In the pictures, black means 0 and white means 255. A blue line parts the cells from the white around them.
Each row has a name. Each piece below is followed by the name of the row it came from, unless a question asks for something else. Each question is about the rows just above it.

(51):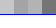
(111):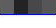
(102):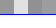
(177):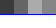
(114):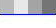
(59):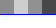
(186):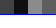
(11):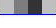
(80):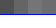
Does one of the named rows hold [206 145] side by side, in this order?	yes
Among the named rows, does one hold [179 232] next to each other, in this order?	no
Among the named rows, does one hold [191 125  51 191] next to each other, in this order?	yes

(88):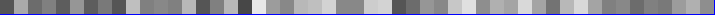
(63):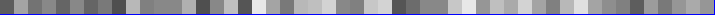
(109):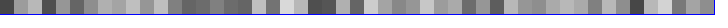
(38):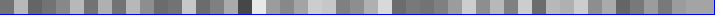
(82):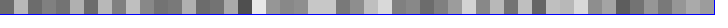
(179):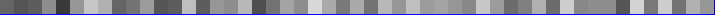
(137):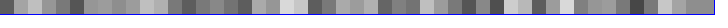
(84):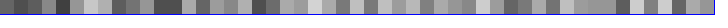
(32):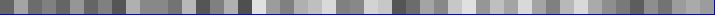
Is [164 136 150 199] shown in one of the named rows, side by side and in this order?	yes
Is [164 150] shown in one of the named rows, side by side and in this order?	yes
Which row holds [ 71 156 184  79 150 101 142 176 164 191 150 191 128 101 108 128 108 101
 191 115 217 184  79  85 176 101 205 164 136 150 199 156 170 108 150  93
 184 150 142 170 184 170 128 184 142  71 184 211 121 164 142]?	(109)
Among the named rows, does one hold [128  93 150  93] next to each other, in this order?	yes
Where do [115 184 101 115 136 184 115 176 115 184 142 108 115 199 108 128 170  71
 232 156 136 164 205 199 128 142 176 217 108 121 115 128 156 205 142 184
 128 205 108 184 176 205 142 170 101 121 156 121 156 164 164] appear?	(38)
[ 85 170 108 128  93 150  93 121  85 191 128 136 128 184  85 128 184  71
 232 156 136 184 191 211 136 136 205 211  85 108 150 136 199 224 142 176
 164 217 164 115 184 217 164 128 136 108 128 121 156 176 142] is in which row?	(88)

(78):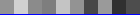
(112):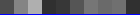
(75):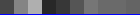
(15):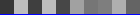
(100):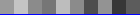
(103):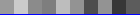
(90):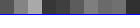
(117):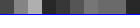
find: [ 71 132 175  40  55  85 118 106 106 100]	(75)
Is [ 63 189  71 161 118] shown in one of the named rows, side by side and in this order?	yes
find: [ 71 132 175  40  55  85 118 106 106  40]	(117)
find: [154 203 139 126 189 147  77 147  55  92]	(103)

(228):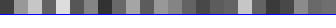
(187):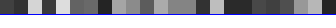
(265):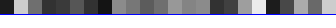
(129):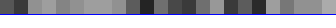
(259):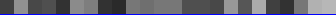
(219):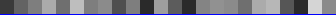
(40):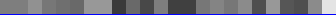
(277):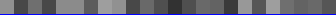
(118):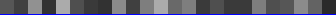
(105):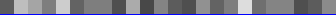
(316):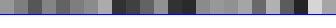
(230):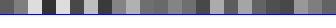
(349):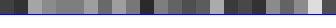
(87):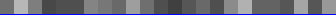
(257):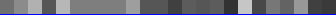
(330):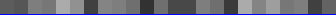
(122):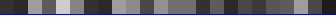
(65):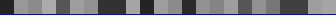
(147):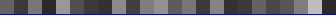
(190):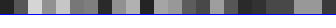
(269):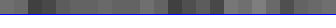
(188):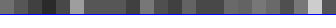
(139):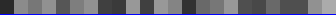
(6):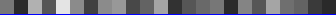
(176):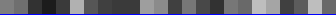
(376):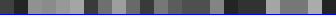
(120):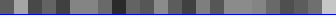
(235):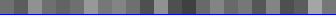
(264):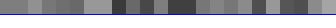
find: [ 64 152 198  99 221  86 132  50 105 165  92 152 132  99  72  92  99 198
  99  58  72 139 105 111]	(228)
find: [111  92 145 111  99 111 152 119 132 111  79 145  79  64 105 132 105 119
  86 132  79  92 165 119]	(235)
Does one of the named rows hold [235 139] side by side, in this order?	no
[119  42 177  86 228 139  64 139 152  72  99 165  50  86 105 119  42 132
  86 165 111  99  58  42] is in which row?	(6)

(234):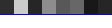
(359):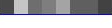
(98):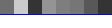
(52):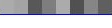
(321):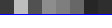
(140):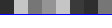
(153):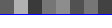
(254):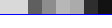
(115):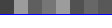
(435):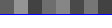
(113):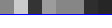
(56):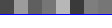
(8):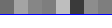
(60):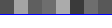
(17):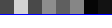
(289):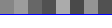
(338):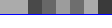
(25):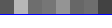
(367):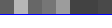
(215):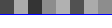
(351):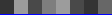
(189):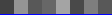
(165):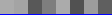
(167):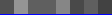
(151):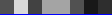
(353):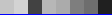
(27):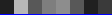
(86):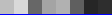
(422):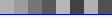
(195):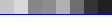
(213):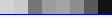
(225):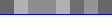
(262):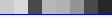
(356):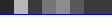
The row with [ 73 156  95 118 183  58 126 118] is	(56)
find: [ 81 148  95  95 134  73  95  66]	(167)

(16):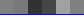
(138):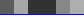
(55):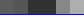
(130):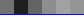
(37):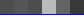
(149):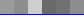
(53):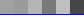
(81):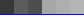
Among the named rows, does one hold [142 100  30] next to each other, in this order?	no
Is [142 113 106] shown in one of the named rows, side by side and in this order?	no
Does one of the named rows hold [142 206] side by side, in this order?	yes
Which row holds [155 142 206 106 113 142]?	(149)
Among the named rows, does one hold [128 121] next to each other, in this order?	yes

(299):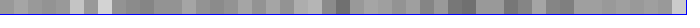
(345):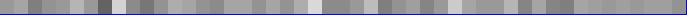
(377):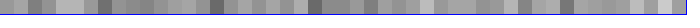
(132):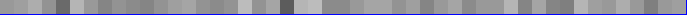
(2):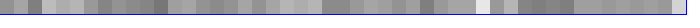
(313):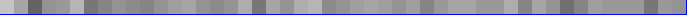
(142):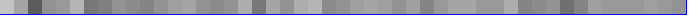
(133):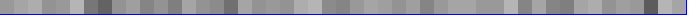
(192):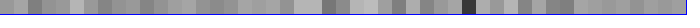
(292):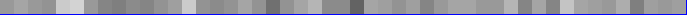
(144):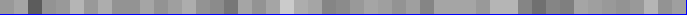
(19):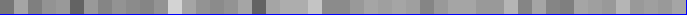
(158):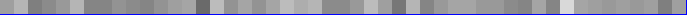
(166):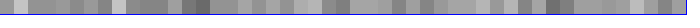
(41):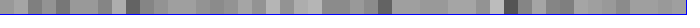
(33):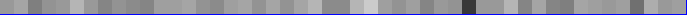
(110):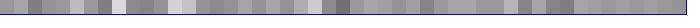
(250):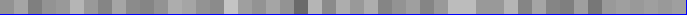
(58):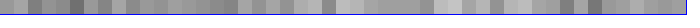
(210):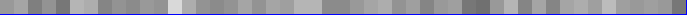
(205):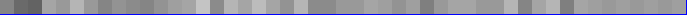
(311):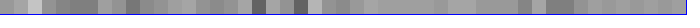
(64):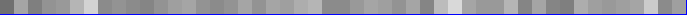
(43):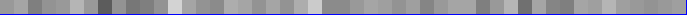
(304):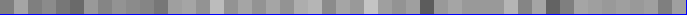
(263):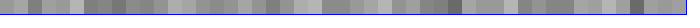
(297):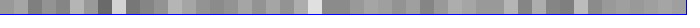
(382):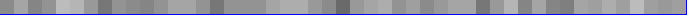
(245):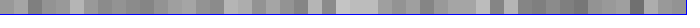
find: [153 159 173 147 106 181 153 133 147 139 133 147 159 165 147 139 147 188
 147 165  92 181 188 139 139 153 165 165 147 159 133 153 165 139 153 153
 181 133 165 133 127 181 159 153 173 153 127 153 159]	(132)
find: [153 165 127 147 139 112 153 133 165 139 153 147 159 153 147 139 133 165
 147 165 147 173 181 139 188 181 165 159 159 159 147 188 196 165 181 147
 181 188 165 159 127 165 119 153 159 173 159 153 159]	(58)
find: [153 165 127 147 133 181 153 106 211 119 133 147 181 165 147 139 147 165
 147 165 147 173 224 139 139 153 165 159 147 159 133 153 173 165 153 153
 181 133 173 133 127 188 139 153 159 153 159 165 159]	(297)
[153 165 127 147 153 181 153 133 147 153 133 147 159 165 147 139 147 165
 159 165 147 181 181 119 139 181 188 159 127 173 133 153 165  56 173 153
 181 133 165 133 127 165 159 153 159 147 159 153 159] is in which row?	(192)
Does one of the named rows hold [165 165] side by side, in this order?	yes
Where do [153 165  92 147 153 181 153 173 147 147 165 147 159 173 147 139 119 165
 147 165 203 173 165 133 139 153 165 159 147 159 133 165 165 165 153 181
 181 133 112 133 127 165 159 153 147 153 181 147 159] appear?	(144)

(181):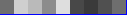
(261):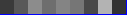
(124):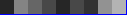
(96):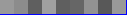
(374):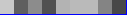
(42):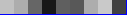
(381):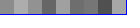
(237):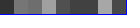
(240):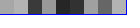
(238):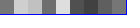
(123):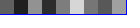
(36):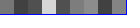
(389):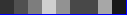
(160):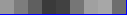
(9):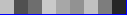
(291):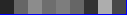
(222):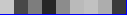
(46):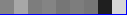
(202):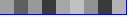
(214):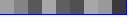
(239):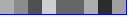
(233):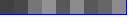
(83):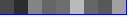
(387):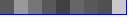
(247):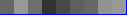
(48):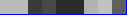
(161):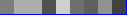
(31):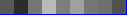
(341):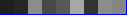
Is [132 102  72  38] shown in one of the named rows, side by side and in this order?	yes
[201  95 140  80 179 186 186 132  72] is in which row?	(374)
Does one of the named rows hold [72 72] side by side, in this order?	yes
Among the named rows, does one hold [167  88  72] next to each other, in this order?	no

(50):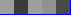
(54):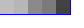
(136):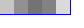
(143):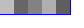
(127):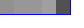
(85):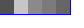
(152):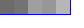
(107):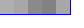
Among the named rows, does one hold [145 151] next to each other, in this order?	yes
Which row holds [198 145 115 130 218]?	(136)
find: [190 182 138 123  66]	(54)
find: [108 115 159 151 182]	(152)
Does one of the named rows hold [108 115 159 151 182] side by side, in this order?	yes
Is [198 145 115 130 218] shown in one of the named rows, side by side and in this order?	yes
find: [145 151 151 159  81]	(127)

